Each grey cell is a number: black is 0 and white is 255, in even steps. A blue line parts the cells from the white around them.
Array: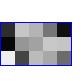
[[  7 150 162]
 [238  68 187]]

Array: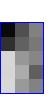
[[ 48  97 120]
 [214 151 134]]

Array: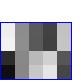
[[242 142  89]
 [ 43 136 185]]

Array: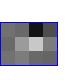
[[106 155 200]
 [114 124 105]]

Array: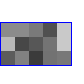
[[184  71  87]
 [ 92 129  59]]

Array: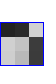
[[208 195  60]
 [206 185  59]]
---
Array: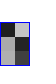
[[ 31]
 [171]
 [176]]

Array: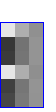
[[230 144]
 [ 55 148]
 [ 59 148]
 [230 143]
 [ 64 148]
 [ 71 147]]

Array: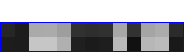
[[ 38 170 158  46 167 165  43]
 [ 29 198 176  27 185 183  25]]

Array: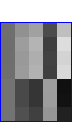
[[111 161 191]
 [110 180 221]
 [110 174 211]
 [111 178 217]
 [115  53  16]
 [115  53  18]
 [115  64  33]]

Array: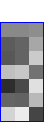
[[137 142]
 [ 92 167]
 [ 88 203]
 [191 114]
 [ 45 224]
 [101 185]
 [211  69]]

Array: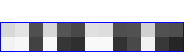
[[216  79  85 224  79 208  78]
 [242  66  54 249  50 242  38]]

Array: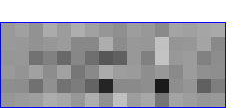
[[153 146 156 161 143 152 164 165]
 [153 146 155 136 140 151 149 164]
 [150 114 105 111  96 128 152 129]
 [153 161 161 137 157 142 138 144]
 [142 113 115 100 138 142 142  96]
 [150 158 166 174 192 167 164 150]]
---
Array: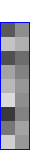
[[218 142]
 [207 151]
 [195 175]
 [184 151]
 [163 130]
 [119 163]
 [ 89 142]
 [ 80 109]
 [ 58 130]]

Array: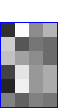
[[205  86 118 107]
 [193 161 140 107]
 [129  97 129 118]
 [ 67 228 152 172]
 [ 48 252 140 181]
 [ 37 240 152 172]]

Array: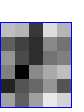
[[190 181  56 221 181]
 [160  95 160 233 211]
 [149  74  45 115 127]
 [127   3 137 169 190]
 [ 95  65  45 137 115]
 [ 35  84 104 149  84]]

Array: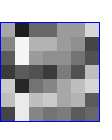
[[202  39 115 134 167 190 214]
 [190 234 190 202 167 179  91]
 [167  30 103 103 155 155 214]
 [134 245 179 179 155 143  69]
 [ 91 245 155 143 143 115  81]
 [ 69 234 134 115 124  91 103]
 [ 59  91  81  59 124  81 190]]

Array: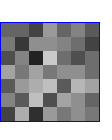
[[163 120 163 120 143 143 110]
 [131  90 191  79 163 143 101]
 [120  56 143 143 131 110  67]
 [101 101  67 154 101 131  90]
 [ 90 154 173 191  90 182 163]
 [ 79 131  35 202 110  79 110]
 [ 67 173  47 154 120 143 120]]

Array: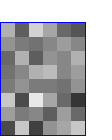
[[199  75 232 166 105  53]
 [177  94 210 166 105  85]
 [157 123 135  94 157 105]
 [147 123 114 135 157 135]
 [123 147 123 123 114 147]
 [114 135 177 187 135 157]
 [105 177  94 147 135 177]
 [ 75 199  64 147 166 199]]

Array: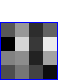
[[130 141  34 163]
 [ 88 152  45  99]
 [ 78 118  67  13]
 [  1 214  56 235]]
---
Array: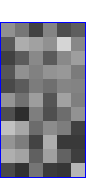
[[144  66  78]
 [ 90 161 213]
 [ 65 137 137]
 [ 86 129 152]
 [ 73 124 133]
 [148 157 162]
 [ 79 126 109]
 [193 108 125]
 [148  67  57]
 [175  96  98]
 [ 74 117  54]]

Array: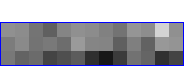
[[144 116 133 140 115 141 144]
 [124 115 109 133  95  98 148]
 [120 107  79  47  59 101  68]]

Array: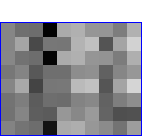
[[134 109 170 150 125]
 [134  73 118 192 164]
 [135 109 171 149 124]
 [119  88 111 144 134]
 [134  68 120 193 164]
 [115  92 108 136 126]
 [114  94 151 154  79]
 [131 109 170 151 115]]

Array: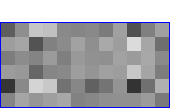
[[ 94 198 137 137 160 128]
 [157  83 139 143 157 166]
 [125 132 127 145 162 168]
 [156 102 137 148 157 165]
 [ 53 212 114  97 148 112]
 [133 150 167 135 144 155]]

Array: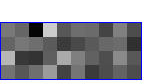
[[120   5  87 107 128]
 [101 110  59  90 108]
 [182  51 170  97 138]
 [115 111  67  59  99]]

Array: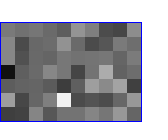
[[122 118  93 127  70]
 [135 104 146  75 122]
 [135 105 119 116 101]
 [ 17 106 119 115  98]
 [ 93 101  61 158 163]
 [158 102 242  83 103]
 [ 63 133 115 133 152]]

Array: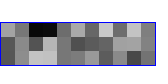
[[163   9 109 103 109 127]
 [ 87  83 119  91 161 130]
 [ 86 195 119 153 138 115]]

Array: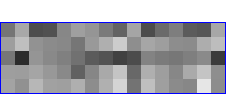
[[117  77 135 149  99  76 126  86]
 [158 146 136 153 204 166 141 173]
 [119 149 128  91  65 131 119 138]
 [158 165 137 134 196 175 135 196]
 [163 183 159 141 212 191 139 230]]

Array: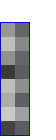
[[151]
 [191]
 [145]
 [ 58]
 [190]
 [172]
 [202]
 [ 68]]
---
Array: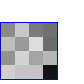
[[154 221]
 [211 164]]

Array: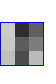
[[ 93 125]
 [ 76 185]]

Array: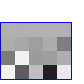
[[168 159]
 [242 155]]

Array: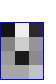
[[206 149]
 [ 27 139]]

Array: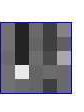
[[ 36 101]
 [ 36 110]]

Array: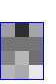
[[117 117]
 [183 111]]

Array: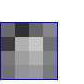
[[176 198]
 [159 176]]
